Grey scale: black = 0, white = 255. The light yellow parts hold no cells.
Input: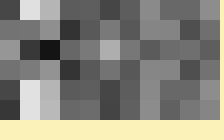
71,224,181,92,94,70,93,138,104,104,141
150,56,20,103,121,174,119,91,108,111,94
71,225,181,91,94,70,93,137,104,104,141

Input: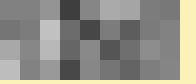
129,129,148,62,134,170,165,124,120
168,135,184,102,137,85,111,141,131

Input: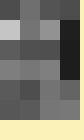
77,111,84,77
92,80,79,29
90,78,115,100

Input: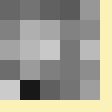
103,115,97,90,151
163,183,200,119,186
203,24,96,116,158

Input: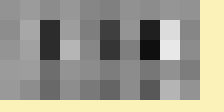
147,155,140,151,134,128,145,140,149,146
148,161,44,181,135,53,127,15,232,140
153,141,105,141,121,101,140,88,180,147

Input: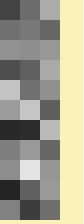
68,109,171
145,142,151
195,112,143
40,44,185
141,228,149
129,61,110

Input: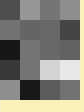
78,150,117,142
23,117,104,98
142,24,92,114

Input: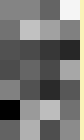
132,132,100,245
81,74,55,39
129,81,42,87
99,176,78,139

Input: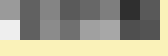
154,97,132,90,103,126,47,89
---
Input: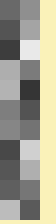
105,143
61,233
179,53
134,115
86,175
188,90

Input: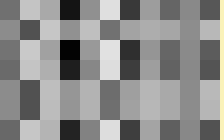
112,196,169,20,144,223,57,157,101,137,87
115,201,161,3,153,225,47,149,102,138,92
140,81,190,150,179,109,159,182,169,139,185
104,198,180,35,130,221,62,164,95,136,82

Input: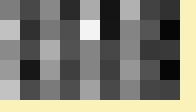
125,72,136,42,171,20,177,66,49
138,73,173,82,132,71,134,55,57
194,75,122,78,161,73,130,69,65

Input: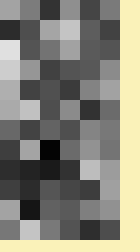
163,124,51,143,69,122
224,84,115,162,90,84
175,66,80,59,131,162
104,67,99,79,132,120
45,35,26,50,189,156
163,21,97,90,127,145

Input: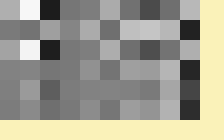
175,247,28,118,125,171,113,75,111,184
163,243,30,120,126,173,111,78,115,175
127,154,94,124,130,131,129,122,166,69

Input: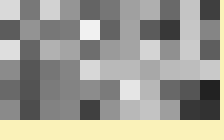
217,120,210,149,100,118,160,175,105,196,63
222,101,177,164,110,154,164,212,144,203,94
105,83,123,131,140,123,229,183,104,85,34

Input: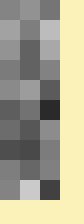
132,146,117
147,98,168
138,156,91
108,87,140
126,103,128

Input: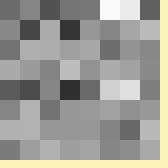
108,133,82,116,118,249,235,96
114,174,173,159,167,110,147,136
91,76,134,47,106,208,223,127
176,178,151,150,151,132,103,185
